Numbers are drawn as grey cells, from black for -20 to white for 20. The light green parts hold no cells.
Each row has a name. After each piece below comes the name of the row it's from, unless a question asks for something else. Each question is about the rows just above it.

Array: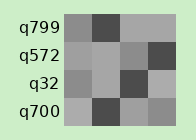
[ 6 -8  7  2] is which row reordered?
q32
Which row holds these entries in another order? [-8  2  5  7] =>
q700
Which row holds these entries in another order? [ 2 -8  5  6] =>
q572
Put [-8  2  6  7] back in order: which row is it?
q32

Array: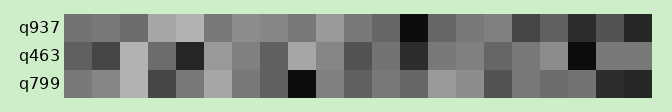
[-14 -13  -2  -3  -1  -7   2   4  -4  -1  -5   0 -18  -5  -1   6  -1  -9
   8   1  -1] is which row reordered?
q799
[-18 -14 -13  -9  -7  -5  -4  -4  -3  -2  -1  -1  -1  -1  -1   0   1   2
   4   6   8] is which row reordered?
q937
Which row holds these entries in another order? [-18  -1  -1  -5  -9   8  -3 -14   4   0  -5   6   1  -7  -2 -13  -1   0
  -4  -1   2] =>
q463
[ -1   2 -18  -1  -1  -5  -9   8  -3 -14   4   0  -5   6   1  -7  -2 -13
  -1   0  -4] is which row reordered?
q463

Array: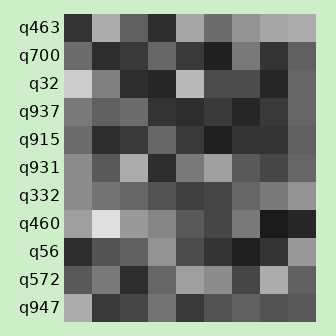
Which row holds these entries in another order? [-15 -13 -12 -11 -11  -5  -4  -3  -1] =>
q700
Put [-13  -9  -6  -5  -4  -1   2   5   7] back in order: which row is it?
q572

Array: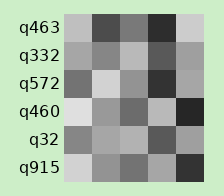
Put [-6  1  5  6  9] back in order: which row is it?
q332
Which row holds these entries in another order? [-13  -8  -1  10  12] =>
q463
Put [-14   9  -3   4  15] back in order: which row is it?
q460
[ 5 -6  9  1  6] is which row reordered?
q332
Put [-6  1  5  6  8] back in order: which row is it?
q32

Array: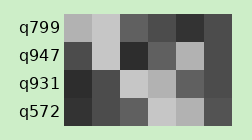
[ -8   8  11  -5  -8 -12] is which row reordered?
q799
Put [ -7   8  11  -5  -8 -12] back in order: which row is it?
q572
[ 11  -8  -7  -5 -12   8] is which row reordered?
q572
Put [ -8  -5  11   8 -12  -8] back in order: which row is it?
q799
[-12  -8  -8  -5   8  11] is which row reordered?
q799
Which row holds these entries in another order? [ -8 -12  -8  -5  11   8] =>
q799

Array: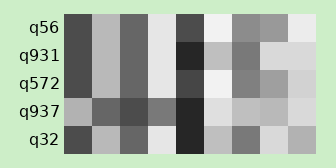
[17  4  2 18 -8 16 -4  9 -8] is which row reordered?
q56
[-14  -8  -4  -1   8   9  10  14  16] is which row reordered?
q32
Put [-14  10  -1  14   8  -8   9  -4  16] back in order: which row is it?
q32

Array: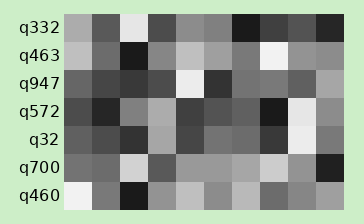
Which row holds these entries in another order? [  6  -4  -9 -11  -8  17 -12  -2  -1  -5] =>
q947
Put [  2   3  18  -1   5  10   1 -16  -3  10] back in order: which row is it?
q463
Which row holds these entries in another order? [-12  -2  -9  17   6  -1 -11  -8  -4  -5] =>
q947
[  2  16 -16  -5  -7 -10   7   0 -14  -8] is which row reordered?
q572
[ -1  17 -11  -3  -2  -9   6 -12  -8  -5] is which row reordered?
q32

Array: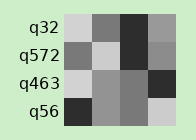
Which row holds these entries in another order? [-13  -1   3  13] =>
q463
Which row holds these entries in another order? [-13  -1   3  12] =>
q56
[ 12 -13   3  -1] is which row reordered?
q56
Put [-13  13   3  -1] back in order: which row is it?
q463

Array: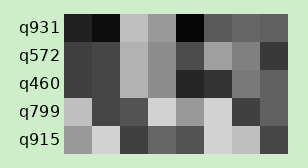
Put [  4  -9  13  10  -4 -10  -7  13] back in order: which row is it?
q915
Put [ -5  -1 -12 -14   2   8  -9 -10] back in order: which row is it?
q460

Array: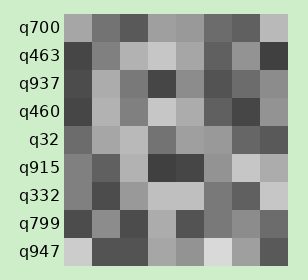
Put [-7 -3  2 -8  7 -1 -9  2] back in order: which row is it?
q937
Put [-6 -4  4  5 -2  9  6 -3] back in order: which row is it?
q32
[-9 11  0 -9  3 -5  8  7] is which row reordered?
q460
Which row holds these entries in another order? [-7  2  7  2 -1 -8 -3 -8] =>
q799
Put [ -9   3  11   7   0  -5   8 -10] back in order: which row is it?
q915
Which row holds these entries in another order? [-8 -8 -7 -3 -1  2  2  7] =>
q799

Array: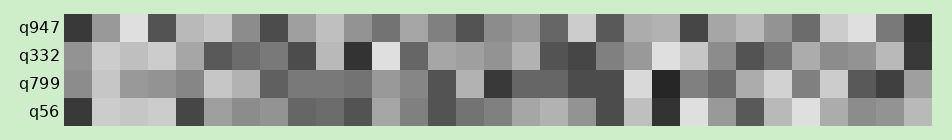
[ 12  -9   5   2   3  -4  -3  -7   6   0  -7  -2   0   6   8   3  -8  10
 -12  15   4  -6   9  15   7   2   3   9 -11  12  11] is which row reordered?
q56
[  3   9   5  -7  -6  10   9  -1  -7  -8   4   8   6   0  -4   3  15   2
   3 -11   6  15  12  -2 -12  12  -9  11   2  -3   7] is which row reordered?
q332
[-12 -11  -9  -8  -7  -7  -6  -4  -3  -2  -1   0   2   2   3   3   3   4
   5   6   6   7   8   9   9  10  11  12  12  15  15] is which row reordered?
q332
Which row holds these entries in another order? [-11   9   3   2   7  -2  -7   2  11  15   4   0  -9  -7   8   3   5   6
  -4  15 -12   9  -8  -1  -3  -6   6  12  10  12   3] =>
q332
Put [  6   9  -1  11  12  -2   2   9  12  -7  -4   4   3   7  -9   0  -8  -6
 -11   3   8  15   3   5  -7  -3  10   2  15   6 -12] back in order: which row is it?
q332

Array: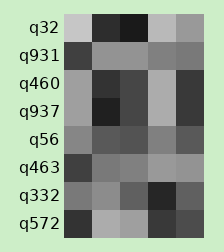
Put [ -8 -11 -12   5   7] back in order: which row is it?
q572
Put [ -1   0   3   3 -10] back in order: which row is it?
q931
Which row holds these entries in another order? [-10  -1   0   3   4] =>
q463
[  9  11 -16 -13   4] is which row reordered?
q32

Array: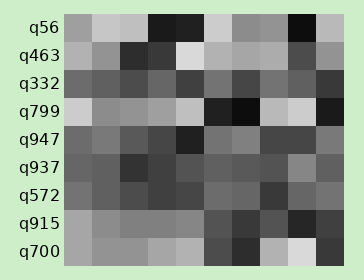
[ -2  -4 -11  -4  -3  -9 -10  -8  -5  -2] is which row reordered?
q572
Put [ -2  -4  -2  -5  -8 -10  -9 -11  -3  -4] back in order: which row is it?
q572
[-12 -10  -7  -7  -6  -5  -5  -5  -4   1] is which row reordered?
q937
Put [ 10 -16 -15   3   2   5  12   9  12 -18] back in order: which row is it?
q799
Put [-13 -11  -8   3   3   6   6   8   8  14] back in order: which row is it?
q700
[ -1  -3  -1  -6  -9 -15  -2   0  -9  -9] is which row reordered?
q947

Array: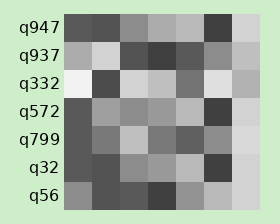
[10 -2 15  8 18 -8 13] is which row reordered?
q332
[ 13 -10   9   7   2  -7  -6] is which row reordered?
q947
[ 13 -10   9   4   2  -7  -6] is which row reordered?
q32

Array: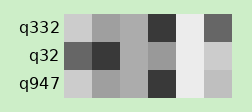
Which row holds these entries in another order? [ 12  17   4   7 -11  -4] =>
q32
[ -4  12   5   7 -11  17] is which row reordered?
q332
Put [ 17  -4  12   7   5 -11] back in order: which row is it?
q332

